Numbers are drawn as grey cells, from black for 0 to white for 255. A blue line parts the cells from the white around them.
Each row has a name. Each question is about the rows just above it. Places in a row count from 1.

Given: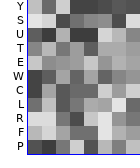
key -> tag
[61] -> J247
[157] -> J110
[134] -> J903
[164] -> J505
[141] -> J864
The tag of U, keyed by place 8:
J903
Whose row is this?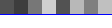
P
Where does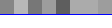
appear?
T

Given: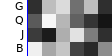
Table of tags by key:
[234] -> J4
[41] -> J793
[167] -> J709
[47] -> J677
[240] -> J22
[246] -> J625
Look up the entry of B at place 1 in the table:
J22
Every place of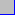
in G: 2 5

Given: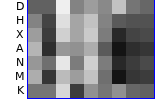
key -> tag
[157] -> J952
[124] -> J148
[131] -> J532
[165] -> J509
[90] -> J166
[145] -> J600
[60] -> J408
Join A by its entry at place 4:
J600
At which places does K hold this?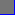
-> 1 2 6

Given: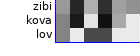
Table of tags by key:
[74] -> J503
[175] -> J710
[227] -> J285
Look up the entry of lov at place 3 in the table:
J503
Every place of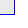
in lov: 2 5 6
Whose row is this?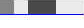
lov
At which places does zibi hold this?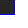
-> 2
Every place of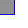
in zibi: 6

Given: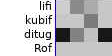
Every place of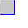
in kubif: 1 2 4
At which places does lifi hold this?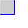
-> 1
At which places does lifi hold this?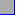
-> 3
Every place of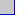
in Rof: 1 2 3 4
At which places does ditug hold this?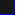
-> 1 4
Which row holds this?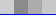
lifi
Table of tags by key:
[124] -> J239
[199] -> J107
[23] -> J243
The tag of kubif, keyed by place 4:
J107

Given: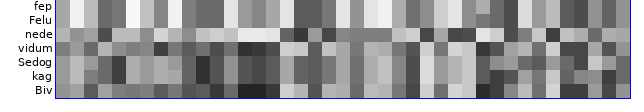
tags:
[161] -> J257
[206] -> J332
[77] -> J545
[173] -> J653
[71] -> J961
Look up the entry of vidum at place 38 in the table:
J961
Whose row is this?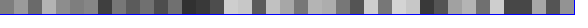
vidum
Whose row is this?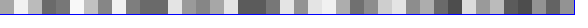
fep
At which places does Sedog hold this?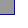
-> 1 3 7 9 28 33 36 40
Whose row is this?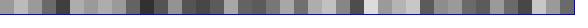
Sedog

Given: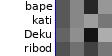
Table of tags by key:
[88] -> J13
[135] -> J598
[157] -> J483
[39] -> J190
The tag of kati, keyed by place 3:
J483
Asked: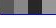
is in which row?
bape
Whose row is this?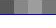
kati

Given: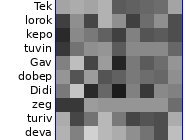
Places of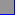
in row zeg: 4 5 6 7 8
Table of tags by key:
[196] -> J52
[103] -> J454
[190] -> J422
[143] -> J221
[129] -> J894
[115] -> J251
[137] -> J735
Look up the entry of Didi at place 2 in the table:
J52
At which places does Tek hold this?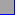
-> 1 3 9

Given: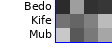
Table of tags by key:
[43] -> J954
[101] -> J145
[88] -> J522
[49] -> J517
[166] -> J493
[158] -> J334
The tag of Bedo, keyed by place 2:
J334
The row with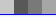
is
Mub
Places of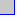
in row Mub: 1

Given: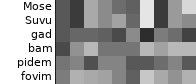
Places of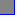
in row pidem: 2 4 5 9
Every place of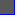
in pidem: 6 7 10
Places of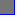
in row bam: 4 5 6
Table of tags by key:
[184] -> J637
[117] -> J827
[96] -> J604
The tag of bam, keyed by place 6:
J827

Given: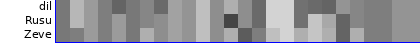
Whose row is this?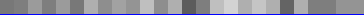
Zeve
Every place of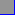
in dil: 10 21 25 26
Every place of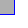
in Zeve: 7 13 18 20 22
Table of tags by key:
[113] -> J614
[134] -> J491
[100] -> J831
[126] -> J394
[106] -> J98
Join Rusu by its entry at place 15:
J98
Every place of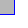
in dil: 2

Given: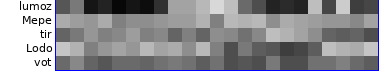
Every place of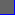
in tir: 1 9 11 20 22
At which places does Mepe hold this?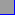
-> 2 9 10 19

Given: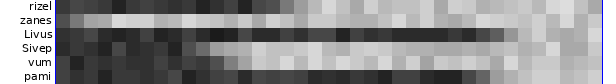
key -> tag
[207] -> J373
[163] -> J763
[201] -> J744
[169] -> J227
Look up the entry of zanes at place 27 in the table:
J373
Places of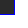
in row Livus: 4 6 9 11 15 16 25 26 27 28 30
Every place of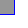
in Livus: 33
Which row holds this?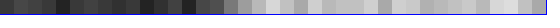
rizel

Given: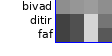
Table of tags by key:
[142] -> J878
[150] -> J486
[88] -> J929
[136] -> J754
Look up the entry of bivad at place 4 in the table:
J878
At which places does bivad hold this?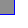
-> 1 4
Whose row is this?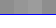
bivad
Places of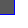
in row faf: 4

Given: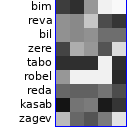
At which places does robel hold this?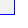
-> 2 3 4
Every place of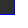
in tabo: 1 2 3 5
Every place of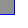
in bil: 1 3
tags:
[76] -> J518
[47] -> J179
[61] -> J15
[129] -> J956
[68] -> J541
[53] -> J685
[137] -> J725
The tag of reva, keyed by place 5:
J685
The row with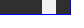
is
tabo
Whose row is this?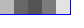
zagev
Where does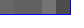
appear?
reda

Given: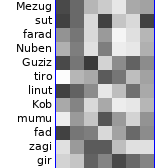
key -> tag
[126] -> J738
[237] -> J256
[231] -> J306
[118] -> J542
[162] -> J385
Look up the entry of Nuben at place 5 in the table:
J256
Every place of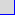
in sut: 3 6
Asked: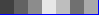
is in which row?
linut
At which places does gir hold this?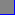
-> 4 7
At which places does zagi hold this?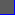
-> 3 4
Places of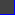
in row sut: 1 4 7
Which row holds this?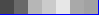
Mezug

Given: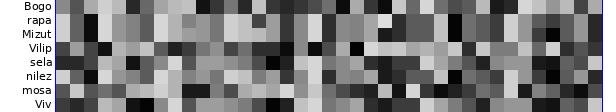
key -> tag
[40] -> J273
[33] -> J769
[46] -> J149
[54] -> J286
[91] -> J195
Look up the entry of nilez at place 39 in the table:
J273
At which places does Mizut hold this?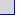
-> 4 8 19
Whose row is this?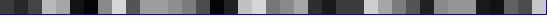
Viv
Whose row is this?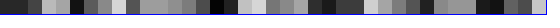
sela
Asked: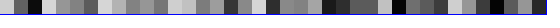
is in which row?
nilez

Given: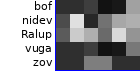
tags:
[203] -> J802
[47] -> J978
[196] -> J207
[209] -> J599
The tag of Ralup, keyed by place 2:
J802
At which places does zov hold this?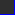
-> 1 2 5 6
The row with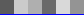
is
Ralup

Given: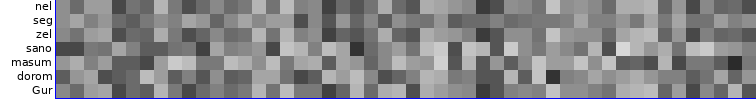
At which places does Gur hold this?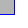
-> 8 15 22 25 42 49
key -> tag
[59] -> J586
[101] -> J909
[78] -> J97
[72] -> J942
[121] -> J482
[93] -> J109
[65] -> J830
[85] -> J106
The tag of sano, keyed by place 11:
J830
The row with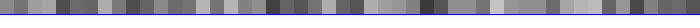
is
zel
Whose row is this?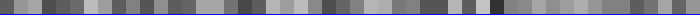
dorom
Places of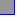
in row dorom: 2 43 50

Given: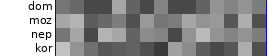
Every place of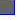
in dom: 6 11
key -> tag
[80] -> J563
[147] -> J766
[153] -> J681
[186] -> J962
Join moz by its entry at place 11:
J766
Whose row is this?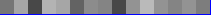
nep
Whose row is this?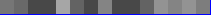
dom

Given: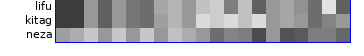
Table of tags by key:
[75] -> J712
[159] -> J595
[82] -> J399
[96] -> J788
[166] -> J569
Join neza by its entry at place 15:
J712
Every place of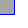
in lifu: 8 17
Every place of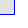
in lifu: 20
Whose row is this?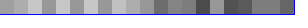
neza
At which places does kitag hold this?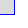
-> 11 13 15
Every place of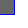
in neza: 21

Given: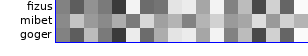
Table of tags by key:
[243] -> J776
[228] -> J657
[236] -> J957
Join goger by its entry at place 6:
J957
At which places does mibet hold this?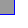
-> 3 13 16
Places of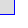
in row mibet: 15
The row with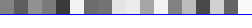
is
fizus

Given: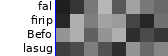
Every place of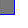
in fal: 3 7
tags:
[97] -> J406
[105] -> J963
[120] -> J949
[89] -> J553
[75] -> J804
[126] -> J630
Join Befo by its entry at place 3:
J406
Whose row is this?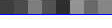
lasug
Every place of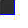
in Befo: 6
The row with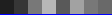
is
fal
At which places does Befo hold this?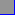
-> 1 4

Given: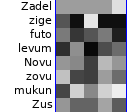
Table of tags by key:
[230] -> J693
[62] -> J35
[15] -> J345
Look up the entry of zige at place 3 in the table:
J693
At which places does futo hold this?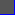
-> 3
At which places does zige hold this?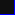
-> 2 4 5
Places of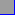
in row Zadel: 1 2 3 4
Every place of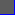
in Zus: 5
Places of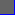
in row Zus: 2 3
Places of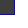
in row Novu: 3

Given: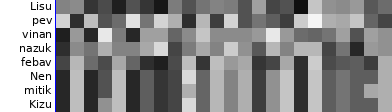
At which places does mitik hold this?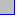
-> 2 5
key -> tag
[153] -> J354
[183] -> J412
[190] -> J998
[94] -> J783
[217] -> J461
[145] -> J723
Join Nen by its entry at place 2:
J998

